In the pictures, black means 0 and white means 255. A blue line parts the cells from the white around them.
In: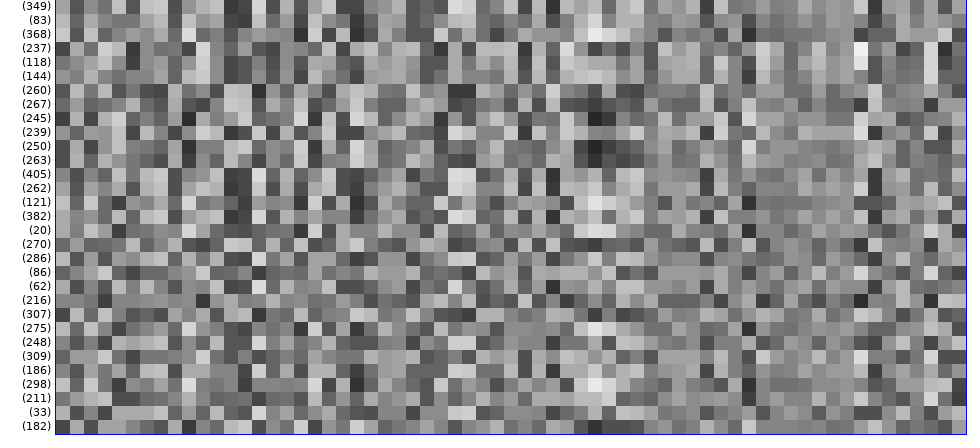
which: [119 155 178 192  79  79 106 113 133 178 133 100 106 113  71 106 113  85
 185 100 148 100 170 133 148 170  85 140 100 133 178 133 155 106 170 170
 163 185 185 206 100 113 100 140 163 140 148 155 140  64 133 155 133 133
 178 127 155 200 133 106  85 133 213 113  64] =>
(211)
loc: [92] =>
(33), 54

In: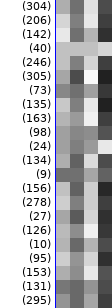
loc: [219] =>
(134), 2
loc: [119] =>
(131), 0
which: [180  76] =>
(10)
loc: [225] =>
(304), 2
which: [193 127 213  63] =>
(246)
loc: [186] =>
(126), 0
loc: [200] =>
(135), 0

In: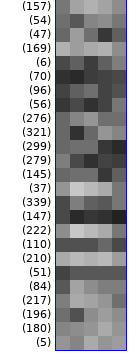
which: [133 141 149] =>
(180)
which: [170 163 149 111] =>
(217)

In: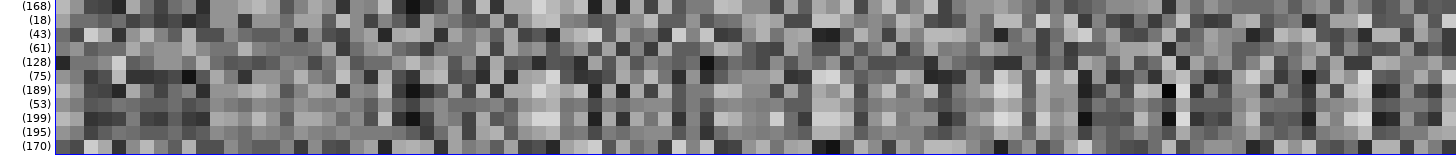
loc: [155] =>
(61), 82
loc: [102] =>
(75), 88
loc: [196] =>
(43), 46
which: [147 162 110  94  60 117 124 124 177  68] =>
(61)
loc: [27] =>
(75), 89
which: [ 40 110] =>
(43)
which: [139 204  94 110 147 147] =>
(128)

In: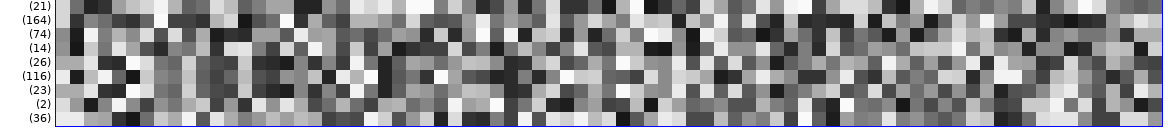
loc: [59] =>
(26), 20
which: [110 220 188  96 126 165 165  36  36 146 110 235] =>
(21)

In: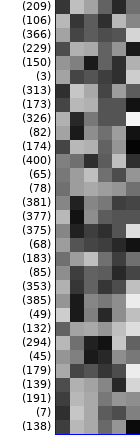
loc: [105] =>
(138), 3
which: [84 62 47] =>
(3)

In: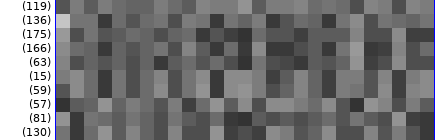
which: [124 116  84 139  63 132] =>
(59)
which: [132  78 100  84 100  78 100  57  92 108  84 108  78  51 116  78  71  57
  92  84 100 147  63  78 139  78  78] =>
(63)
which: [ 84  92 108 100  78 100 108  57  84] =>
(175)
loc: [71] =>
(63), 16
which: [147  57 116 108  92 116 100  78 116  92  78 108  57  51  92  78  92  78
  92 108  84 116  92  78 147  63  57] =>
(81)
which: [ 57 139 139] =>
(15)

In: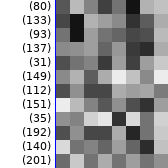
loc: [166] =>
(112), 6
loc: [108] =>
(201), 0
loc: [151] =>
(137), 4
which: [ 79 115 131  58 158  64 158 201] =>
(31)
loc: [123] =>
(112), 7

